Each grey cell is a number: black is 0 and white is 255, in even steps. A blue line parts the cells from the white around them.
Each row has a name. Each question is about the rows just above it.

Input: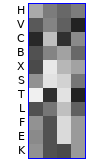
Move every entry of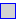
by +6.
[216]
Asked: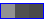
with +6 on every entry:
[152  87  80]
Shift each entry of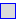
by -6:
[212]
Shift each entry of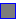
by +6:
[130]
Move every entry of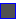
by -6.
[75]
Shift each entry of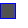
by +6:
[87]

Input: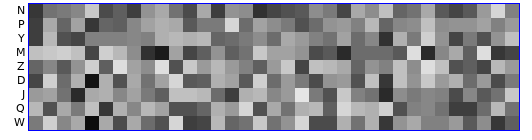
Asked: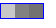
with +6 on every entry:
[206 135 120]
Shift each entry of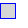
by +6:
[220]
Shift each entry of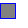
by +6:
[135]
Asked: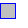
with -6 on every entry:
[186]
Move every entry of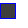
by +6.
[68]
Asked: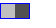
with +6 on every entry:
[198  87]
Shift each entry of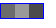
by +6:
[114 160  81]

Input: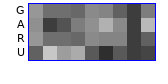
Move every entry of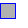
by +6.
[183]
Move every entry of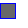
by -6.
[98]
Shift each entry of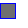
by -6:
[105]
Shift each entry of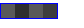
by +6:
[95 52 95 67]
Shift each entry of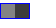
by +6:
[138  67]

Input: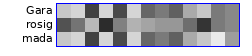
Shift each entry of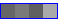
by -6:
[ 96 116  90 164]
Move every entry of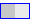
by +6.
[205 240]
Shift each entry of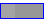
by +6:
[170 157 157]
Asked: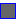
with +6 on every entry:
[108]
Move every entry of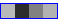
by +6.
[191  50 135 184]
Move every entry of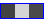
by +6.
[ 72 219  80]
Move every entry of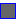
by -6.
[96]

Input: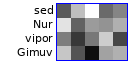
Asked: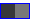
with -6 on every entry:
[ 50 114]
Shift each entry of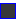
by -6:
[50]
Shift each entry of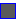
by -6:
[84]
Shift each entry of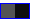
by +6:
[90 20]
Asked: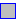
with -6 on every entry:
[184]

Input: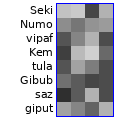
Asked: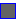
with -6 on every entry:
[93]
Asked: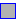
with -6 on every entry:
[172]

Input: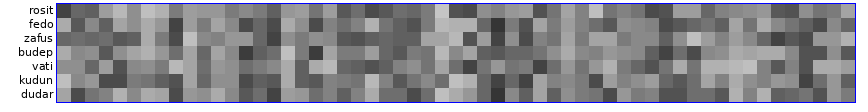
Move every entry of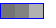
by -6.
[110 124 171]
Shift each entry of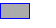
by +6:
[177 177]
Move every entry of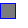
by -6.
[117]
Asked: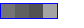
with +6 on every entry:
[122 102  88 170]
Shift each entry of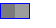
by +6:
[129 163]
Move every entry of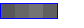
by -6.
[ 82  97 110  90]

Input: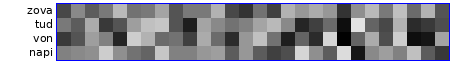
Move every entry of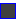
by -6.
[58]
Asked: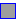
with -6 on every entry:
[152]
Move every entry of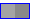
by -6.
[158 131]
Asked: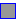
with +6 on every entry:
[157]

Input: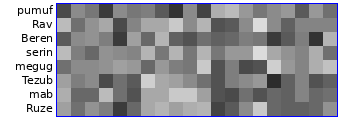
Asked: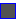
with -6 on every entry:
[76]
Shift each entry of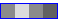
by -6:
[133 214 133  91]

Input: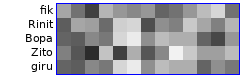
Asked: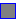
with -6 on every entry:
[122]
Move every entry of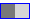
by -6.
[114 208]
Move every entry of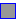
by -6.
[145]

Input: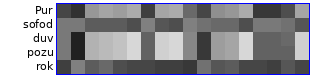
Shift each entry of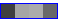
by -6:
[ 57 159 165  99]
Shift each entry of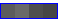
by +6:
[ 98 111  84  76]
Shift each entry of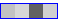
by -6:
[188 209  92 202]
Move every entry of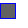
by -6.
[92]
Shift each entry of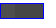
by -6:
[72 64 64]

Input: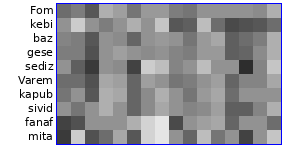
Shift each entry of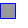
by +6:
[159]
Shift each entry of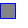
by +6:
[138]
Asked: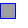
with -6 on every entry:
[153]
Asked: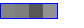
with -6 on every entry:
[126 119  81 140]
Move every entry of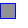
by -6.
[140]
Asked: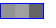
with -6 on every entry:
[140 153  95]
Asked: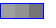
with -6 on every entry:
[153 140 111]

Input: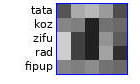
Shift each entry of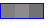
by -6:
[121 134 108]
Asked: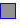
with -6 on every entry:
[141]
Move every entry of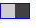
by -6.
[200  59]
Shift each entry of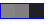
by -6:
[127 121  27]
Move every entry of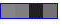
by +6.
[139 133  39 120]
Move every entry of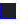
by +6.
[39]

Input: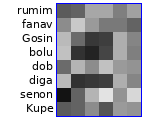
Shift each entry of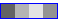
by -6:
[ 93 174 221 141]
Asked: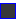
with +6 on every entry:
[62]
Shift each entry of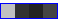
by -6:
[187  44  29  63]
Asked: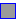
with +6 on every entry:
[160]
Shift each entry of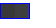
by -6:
[50 56]

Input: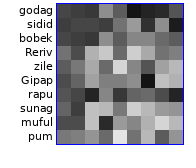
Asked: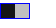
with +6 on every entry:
[ 26 198]
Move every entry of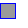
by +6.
[160]
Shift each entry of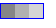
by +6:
[140 183 219]

